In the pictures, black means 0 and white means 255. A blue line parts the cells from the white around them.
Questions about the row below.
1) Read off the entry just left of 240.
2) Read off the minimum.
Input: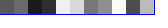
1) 47
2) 27

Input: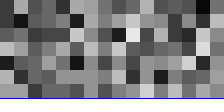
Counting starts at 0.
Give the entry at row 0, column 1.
169
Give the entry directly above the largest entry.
199
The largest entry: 232
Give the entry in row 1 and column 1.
19
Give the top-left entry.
59
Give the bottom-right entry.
138
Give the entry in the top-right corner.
114
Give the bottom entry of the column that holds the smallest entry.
169
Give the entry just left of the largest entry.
28
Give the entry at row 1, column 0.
59
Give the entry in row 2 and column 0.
92
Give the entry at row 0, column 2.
81
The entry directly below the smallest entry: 49
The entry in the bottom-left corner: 159
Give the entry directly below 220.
40
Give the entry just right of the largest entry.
70
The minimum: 8

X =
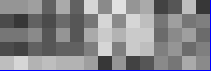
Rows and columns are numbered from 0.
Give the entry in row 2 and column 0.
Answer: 118
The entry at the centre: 202
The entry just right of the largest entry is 149
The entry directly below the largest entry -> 138
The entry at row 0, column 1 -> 149
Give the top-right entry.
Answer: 55
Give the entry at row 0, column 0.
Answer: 149
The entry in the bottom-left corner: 190
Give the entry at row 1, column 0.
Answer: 75
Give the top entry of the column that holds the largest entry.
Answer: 225
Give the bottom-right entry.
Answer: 138
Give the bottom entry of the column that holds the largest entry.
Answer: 149
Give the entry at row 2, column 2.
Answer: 138

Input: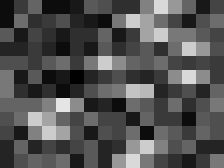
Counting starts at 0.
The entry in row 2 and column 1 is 24
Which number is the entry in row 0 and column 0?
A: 12
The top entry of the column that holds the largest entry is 12
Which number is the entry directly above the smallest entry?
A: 58
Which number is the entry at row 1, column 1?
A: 109
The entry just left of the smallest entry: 24
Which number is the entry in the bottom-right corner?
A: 120
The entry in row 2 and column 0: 89
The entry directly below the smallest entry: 36
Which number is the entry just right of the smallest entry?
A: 36
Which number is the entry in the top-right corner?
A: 68
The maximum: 229
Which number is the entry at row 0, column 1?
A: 58
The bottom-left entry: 36
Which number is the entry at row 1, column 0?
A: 12
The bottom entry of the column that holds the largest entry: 109
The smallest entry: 1
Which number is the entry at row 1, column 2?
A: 47
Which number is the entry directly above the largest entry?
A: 12
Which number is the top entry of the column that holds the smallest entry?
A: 24
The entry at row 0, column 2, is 100
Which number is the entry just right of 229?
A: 140
